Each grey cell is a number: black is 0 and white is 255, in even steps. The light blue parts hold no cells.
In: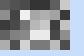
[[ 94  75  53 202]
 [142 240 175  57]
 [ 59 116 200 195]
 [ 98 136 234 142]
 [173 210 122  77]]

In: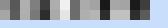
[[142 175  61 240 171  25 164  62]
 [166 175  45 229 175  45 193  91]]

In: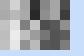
[[174 166 135  76]
 [170 170 143  60]
 [194 127  78 143]
 [189 190 118  93]
 [192 146  88 124]]

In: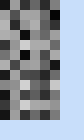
[[ 19  49  43]
 [161 165 109]
 [181 149  94]
 [174  13 104]
 [ 51 206 170]
 [115   9  72]
 [175 156 102]
 [ 26  75  38]
 [135 209  83]
 [ 19  64  47]
 [ 57 206 164]
 [ 20  51  49]]

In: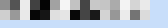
[[144 235   4 245  69 197 243 234]
 [207 233  21 229  69 211 235 219]]

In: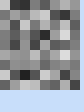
[[199  50  91 178]
 [119 134 203  55]
 [160 199 178 190]
 [125 136  44 217]
 [123 147 165 104]
 [167 145 125 220]
 [109 139 105 142]
 [202  33 204  68]
 [ 99 199 117 175]]
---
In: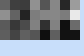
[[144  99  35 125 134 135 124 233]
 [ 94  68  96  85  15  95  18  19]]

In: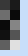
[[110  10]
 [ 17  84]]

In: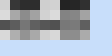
[[219 168 140 162 210 219 131 134 163]
 [217 175 147 169 208 216 141 141 171]]

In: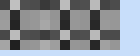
[[154  43 147 151 161 148  46 151 147  47 151 151]
 [ 72 187  79  76  61  79 185  76  79 185  75  75]]

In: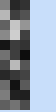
[[183  63  82]
 [137 206  64]
 [114  62  13]
 [ 40  56  67]
 [125  33  31]]

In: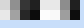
[[232 162  39  12 253 249 158  13]]

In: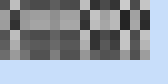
[[159  64 152 158 159 143 161 161  61 195 160 186  36 161  49]
 [ 83 189  85  76  75  98  76  75 188  51  75  53 199  75 194]
 [109 154 116  82  82 126  81  82 150  97  82  85 153  81 157]]

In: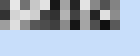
[[ 50 211 224 207  64  50 179  65 167  35 224 140]]
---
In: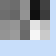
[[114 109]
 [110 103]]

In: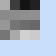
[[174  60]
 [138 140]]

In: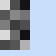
[[216  76]
 [ 86 136]]

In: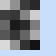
[[199 145]
 [ 62  55]]

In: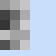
[[150 175]
 [ 66 106]]

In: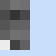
[[ 96 115]
 [ 74  52]]

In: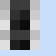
[[177  59]
 [195  48]]

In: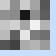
[[204 143]
 [145 139]]
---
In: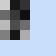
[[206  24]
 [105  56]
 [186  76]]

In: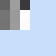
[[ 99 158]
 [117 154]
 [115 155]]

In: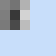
[[132 116]
 [126  56]
 [122  74]]

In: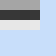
[[166 165]
 [ 55  55]
 [231 231]]

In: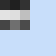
[[ 44  32]
 [227 222]
 [ 69 111]]

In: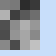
[[126 121]
 [178  62]
 [ 80 140]]
